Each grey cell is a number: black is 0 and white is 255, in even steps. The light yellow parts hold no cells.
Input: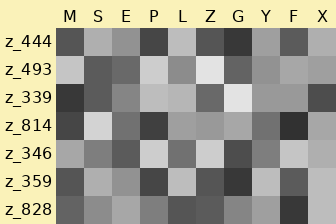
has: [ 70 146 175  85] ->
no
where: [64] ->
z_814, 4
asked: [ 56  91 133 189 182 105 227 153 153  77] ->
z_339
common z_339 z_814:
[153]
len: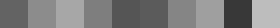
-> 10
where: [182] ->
z_339, 5
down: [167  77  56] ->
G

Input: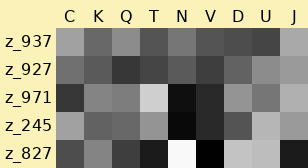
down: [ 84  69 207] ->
T
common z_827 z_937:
[77]
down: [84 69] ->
T

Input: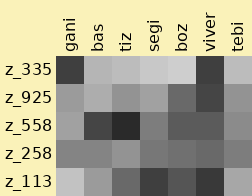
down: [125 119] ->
segi
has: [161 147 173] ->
no
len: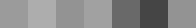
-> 7
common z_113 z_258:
[105]

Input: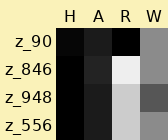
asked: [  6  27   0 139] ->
z_90
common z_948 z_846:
[0]
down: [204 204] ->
R
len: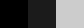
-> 3
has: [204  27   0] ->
no
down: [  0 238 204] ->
R

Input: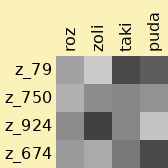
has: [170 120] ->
yes
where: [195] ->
z_924, 4
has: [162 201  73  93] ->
yes
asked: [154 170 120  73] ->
z_674
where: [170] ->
z_674, 2

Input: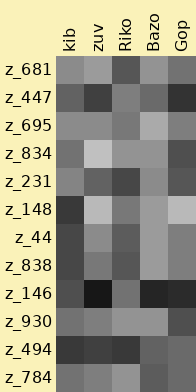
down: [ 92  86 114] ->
Riko
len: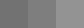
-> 3
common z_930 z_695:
[126]
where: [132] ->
z_231, 1
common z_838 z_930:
[126]

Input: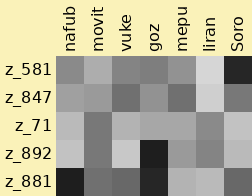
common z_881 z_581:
[38]
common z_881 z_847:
[112]
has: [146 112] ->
yes
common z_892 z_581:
[132]
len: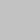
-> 1
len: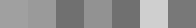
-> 7

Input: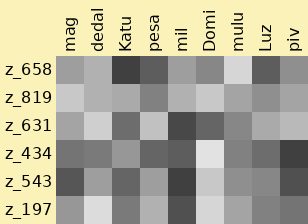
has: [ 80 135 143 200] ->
no
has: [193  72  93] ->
no
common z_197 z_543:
[80]
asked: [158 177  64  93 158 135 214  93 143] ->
z_658
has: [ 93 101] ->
no
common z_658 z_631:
[135]
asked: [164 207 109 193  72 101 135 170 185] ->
z_631

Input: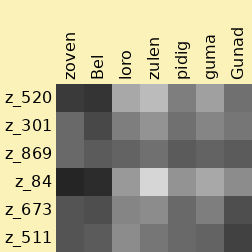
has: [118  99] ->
no
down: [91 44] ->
Bel
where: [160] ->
z_520, 6
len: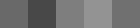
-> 5
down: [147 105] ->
pidig
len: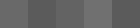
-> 5
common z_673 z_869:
[105]

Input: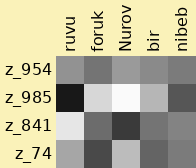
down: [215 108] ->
foruk
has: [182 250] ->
no
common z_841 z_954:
[116]
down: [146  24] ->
ruvu
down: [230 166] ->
ruvu

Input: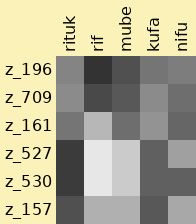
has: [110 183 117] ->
no
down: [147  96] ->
kufa
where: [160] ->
z_527, 5
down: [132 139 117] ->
rituk
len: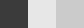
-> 3

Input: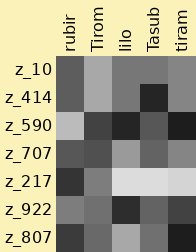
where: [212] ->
z_217, 5
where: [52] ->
z_217, 1
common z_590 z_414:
[37]
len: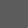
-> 1
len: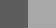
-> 2
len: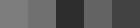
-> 5

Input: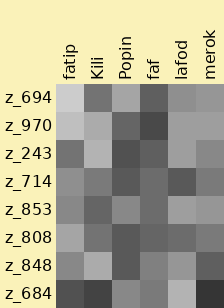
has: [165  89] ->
no
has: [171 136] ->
no
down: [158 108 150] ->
lafod
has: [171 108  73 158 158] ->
no
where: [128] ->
z_848, 4

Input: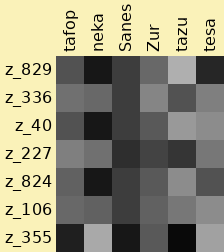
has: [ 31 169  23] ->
yes
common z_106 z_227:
[119]
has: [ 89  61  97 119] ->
no
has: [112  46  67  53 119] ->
yes
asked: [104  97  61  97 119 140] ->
z_106

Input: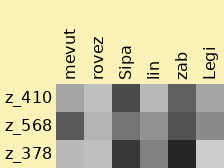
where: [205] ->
z_378, 6
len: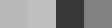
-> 4
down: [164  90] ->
mevut
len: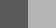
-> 2
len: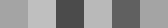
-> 6
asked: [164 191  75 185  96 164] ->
z_410
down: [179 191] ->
rovez

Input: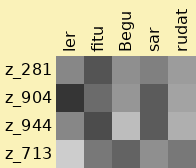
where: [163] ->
z_904, 5
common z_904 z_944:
[91]
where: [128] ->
z_281, 4
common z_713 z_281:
[143]
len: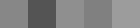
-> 5
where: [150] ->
z_904, 3

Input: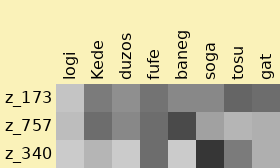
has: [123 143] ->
yes
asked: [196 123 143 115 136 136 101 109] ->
z_173
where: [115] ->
z_173, 4
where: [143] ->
z_173, 3
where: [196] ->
z_173, 1
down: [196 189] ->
logi
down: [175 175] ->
gat

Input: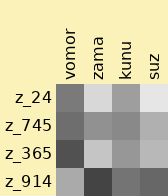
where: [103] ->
z_914, 4
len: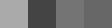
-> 4
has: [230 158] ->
no
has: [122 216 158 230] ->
yes
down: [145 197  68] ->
zama
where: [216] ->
z_24, 2
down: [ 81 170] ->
vomor

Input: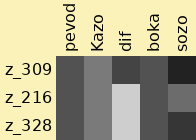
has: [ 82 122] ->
yes
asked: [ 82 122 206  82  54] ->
z_328

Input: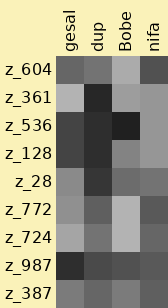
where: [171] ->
z_604, 3
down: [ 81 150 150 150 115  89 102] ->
nifa
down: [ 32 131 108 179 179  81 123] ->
Bobe
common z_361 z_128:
[150]

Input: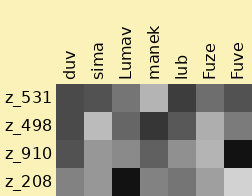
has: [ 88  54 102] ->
no
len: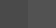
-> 2
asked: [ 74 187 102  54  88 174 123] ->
z_498
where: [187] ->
z_498, 2
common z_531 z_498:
[74]

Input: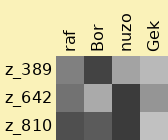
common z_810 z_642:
[59]
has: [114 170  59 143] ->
no
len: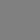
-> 1
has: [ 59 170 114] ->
no

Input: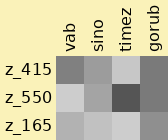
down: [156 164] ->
sino
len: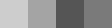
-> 4
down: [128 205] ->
vab
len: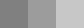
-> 3
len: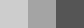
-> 3
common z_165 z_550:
[205]

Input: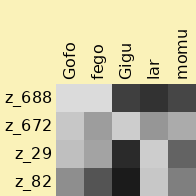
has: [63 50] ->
yes
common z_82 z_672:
[199]
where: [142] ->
z_82, 1

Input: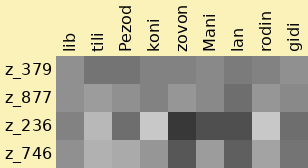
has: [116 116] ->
yes
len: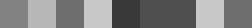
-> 9
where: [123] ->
z_379, 7
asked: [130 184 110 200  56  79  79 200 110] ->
z_236

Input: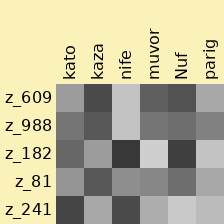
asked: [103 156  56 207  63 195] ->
z_182
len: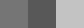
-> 3
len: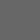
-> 1
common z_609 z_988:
[195]

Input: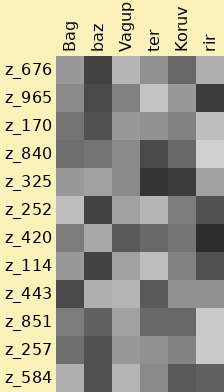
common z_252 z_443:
[181]
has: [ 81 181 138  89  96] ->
yes
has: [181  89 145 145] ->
yes
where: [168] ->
z_420, 2

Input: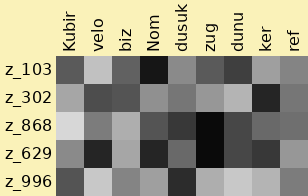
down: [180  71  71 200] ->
dunu
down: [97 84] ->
biz
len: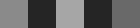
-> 5

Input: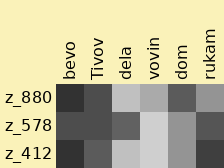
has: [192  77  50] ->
no
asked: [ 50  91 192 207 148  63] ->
z_412
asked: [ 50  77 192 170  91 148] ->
z_880
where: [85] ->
z_578, 6
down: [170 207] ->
vovin

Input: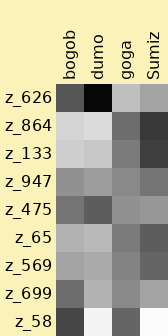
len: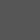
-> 1
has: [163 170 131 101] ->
yes
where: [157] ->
z_947, 2
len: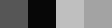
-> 4
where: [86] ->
z_626, 1
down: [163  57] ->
Sumiz

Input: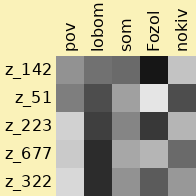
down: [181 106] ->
nokiv
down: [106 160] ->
som

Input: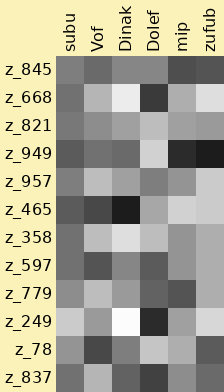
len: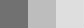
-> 3
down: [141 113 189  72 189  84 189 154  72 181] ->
Vof
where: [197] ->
z_78, 4
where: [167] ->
z_465, 4
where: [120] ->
z_821, 1
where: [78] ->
z_845, 5

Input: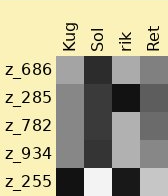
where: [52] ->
z_934, 2
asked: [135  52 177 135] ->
z_934
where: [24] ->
z_255, 3
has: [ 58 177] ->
yes
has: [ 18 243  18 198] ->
no
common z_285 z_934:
[135]

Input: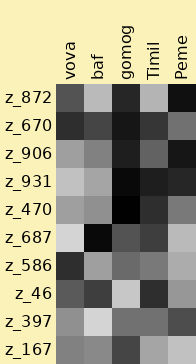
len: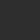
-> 1
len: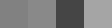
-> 4
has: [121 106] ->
no
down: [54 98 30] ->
Timil
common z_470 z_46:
[46]
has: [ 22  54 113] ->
yes
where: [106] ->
z_586, 3

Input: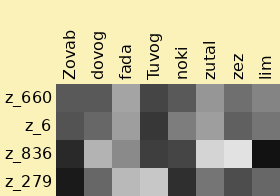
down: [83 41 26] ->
Zovab
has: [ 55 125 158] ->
yes
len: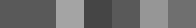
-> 7
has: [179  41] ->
no
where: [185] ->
z_279, 3
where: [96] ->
z_6, 7
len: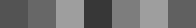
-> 7

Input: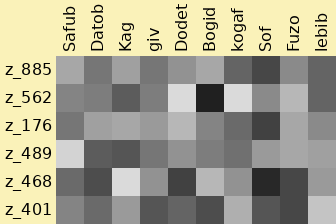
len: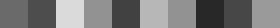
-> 10
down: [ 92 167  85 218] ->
Kag
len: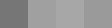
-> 4
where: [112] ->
z_489, 7
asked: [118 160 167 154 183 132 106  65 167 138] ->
z_176
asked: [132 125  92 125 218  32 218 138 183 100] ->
z_562

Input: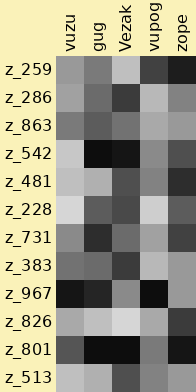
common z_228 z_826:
[214]
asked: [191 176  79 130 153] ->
z_513
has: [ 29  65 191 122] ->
no
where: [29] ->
z_259, 5
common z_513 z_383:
[153]

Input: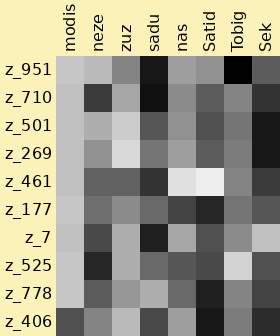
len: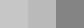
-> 3
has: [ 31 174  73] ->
no
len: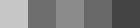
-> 5
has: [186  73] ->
yes
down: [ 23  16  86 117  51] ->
sadu

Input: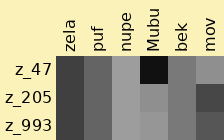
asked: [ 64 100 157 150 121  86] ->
z_993
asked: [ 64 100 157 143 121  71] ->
z_205
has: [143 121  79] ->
no

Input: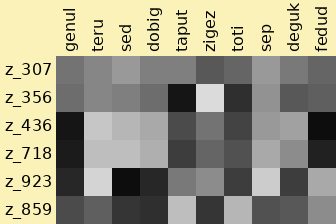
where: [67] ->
z_436, 7
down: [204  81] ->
sep

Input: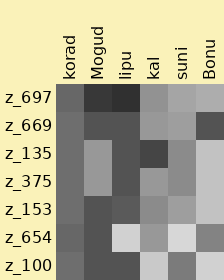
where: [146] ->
z_697, 4
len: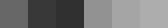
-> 6
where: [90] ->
z_153, 3
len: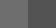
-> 2

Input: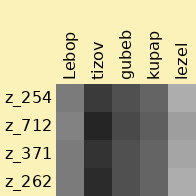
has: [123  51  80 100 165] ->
yes
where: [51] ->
z_371, 2

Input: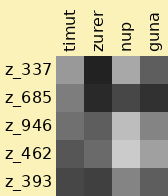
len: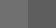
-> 2
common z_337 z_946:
[94]

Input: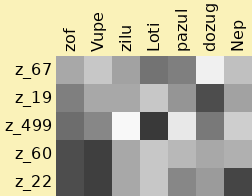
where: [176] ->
z_60, 7
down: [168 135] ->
Vupe
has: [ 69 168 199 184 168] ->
no
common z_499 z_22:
[135]
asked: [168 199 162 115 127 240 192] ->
z_67

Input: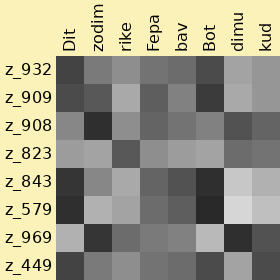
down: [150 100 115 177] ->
kud
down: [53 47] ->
Dit

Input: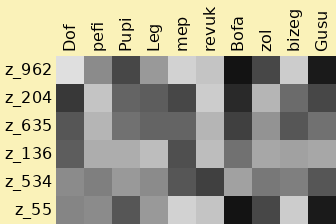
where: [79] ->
z_136, 5
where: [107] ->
z_204, 9
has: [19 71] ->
yes
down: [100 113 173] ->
Pupi

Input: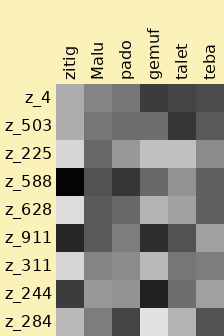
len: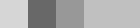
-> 5
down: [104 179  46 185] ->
gemuf
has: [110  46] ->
no
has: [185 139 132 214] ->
no
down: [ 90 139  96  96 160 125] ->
teba
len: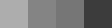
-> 4
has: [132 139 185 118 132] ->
no

